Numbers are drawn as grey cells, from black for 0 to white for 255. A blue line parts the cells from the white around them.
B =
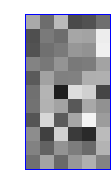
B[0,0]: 169
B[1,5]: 237
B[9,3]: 125
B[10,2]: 105
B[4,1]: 162
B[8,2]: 209
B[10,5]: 131
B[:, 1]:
[109, 122, 112, 120, 162, 180, 178, 215, 64, 98, 164]
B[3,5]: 163
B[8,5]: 187
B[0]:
[169, 109, 186, 74, 81, 111]
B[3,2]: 148
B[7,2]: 91
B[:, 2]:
[186, 109, 122, 148, 128, 30, 163, 91, 209, 147, 105]
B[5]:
[112, 180, 30, 221, 208, 69]
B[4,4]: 175
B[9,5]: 179
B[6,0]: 114

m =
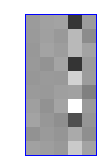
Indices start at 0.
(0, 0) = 155
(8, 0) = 146
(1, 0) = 154
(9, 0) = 161
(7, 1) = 151
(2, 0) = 152
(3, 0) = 153
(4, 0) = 151
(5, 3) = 161
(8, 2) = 149
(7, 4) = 149
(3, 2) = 164
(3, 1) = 147
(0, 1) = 161

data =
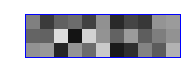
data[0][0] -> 128
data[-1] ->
[146, 153, 37, 149, 108, 202, 26, 46, 131, 92, 178]
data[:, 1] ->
[59, 98, 153]
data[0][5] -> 145
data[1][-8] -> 20
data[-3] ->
[128, 59, 97, 108, 65, 145, 41, 69, 56, 148, 155]
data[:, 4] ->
[65, 210, 108]

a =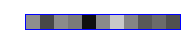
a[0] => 142
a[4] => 15
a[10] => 80
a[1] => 72

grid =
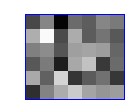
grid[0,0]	72
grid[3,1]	123
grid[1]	[174, 250, 75, 172, 92, 116, 88]
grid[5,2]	172
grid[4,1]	97
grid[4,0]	169
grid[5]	[47, 131, 172, 203, 164, 149, 157]
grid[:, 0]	[72, 174, 128, 88, 169, 47]
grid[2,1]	140

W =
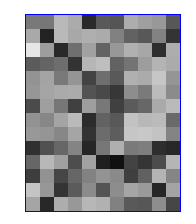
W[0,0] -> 121
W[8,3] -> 165
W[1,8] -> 88
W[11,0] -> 61
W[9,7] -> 122
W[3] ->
[91, 100, 110, 51, 182, 190, 98, 115, 157, 180, 171]
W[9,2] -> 103
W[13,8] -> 87
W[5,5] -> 73
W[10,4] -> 162
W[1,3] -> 168
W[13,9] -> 142
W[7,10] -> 106
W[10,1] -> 184
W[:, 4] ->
[42, 175, 161, 182, 67, 83, 158, 44, 51, 38, 162, 130, 139, 183]
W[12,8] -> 154
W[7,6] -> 88
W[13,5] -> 177
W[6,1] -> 159
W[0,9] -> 152
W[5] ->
[150, 165, 170, 171, 83, 73, 55, 141, 122, 187, 139]
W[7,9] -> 187
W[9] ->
[48, 81, 103, 132, 38, 119, 175, 122, 126, 46, 40]
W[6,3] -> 64
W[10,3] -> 77
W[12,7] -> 165
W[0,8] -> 159
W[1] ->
[169, 35, 185, 168, 175, 171, 129, 98, 88, 130, 52]
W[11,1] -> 146
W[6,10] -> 186

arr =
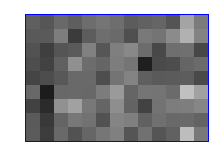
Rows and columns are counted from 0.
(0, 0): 95
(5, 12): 161
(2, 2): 85
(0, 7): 92
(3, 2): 96
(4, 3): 105
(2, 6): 127
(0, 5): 117
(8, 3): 82
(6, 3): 161
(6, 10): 125
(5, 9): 116
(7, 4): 114
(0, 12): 123
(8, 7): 85
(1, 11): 177
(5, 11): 192
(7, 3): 120
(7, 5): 82
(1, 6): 106
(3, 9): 74
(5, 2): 104
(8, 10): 97
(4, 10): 91
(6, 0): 66
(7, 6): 132
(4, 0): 69
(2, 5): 86
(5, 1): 28
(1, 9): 116
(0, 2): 105
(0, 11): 164
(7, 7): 127
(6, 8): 66
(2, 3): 90
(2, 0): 82

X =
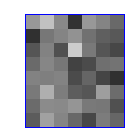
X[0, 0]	152
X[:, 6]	[105, 88, 71, 115, 48, 108, 80, 102]
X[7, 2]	133
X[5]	[121, 175, 125, 93, 86, 158, 108]
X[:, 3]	[50, 146, 204, 66, 75, 93, 149, 104]
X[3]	[106, 134, 119, 66, 75, 111, 115]
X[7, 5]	124
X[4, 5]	69
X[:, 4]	[152, 113, 121, 75, 101, 86, 121, 71]
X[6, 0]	107
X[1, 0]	48

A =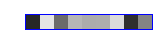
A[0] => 39
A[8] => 132
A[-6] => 182
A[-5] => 172

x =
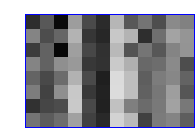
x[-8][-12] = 45
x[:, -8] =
[74, 54, 71, 56, 74, 56, 73, 65]
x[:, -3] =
[78, 111, 87, 109, 124, 119, 121, 123]
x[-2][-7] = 33
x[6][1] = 70
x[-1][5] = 41
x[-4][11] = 99
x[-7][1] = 77
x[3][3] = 153
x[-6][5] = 49
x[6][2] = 76
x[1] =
[132, 77, 102, 179, 54, 39, 200, 179, 46, 111, 163, 149]
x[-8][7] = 88
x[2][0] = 60
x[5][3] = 200
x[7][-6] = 211
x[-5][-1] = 77
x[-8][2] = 10
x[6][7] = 127
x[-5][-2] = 138
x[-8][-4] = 116
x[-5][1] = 98
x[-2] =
[49, 70, 76, 201, 73, 33, 193, 127, 107, 121, 162, 120]
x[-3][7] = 190
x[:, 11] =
[129, 149, 148, 77, 99, 86, 120, 94]

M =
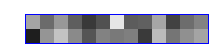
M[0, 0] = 164
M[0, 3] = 94
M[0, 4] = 57
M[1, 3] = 138
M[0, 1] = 107
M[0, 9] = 166
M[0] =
[164, 107, 152, 94, 57, 81, 230, 92, 96, 166, 66, 109, 130]
